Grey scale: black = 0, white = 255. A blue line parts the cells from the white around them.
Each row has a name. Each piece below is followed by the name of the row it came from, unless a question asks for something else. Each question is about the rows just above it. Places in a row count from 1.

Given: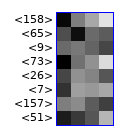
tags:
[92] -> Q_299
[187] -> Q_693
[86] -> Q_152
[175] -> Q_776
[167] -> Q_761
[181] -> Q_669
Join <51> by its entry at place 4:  Q_669
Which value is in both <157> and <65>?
[92]
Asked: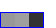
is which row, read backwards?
<7>

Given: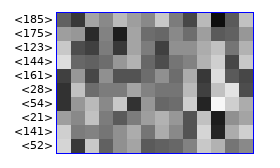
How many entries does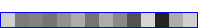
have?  14
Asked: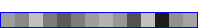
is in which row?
<21>
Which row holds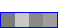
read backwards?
<185>
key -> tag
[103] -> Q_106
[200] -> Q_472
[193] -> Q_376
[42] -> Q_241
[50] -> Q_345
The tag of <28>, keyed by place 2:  Q_376
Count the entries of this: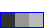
3
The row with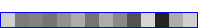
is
<141>

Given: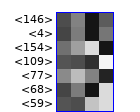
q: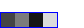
<68>
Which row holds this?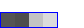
<59>
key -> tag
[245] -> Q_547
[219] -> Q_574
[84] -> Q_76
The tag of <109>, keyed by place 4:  Q_547
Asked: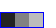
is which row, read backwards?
<77>

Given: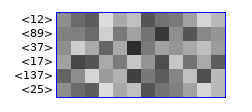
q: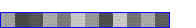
<17>
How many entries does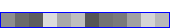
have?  12

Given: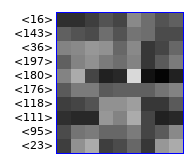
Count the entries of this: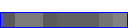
9
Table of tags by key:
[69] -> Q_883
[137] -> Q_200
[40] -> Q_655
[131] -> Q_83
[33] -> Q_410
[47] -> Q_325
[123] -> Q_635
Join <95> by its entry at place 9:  Q_200
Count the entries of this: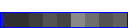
9
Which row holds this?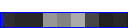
<111>
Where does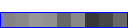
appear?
<36>
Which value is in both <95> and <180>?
[69]

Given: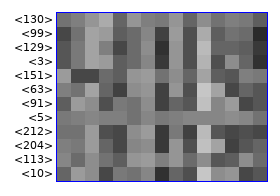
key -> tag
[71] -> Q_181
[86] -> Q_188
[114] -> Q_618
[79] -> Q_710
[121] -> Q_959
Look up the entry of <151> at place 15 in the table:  Q_959
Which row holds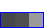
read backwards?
<212>

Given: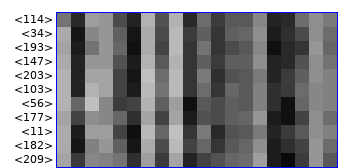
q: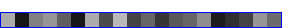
<182>
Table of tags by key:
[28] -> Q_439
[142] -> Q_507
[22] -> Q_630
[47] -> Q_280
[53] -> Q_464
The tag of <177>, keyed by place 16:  Q_439
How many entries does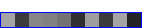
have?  10

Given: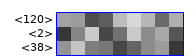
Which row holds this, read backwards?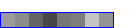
<38>
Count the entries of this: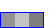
3

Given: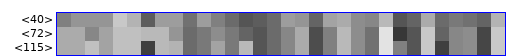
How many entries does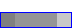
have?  5
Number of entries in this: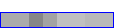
8
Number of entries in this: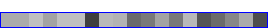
19
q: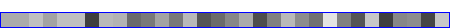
<115>
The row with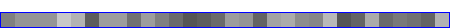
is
<40>
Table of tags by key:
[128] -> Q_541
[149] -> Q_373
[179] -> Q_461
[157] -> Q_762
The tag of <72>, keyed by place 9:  Q_373

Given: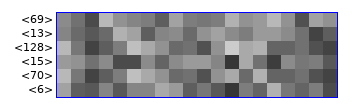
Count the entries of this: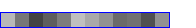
12
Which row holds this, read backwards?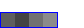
<13>
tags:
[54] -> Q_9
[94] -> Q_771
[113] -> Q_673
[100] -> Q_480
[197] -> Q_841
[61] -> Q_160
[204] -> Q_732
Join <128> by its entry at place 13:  Q_732

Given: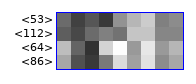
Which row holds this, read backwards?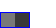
<86>
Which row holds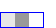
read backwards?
<64>

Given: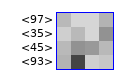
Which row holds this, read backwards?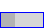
<97>
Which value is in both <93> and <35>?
[207]
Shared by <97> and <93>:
[179]
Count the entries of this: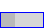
3
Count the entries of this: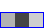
3
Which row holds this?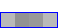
<45>
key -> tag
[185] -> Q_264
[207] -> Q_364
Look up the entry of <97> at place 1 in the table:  Q_264

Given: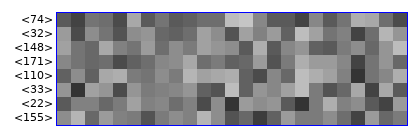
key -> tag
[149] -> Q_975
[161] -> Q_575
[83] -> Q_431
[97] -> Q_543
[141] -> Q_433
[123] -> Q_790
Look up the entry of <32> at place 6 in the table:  Q_433
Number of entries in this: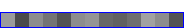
13

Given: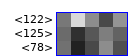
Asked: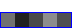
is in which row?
<78>
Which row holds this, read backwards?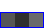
<125>
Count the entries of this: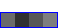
4

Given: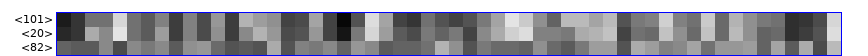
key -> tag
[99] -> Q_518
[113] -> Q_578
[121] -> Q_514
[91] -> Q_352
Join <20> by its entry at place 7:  Q_352
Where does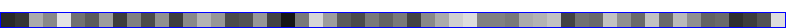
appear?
<20>

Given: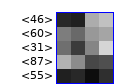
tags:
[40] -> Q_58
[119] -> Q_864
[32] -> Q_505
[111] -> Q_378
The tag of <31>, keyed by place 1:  Q_378
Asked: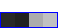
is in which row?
<46>
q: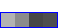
<87>

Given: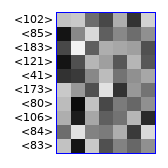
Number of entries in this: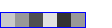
6
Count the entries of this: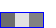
3

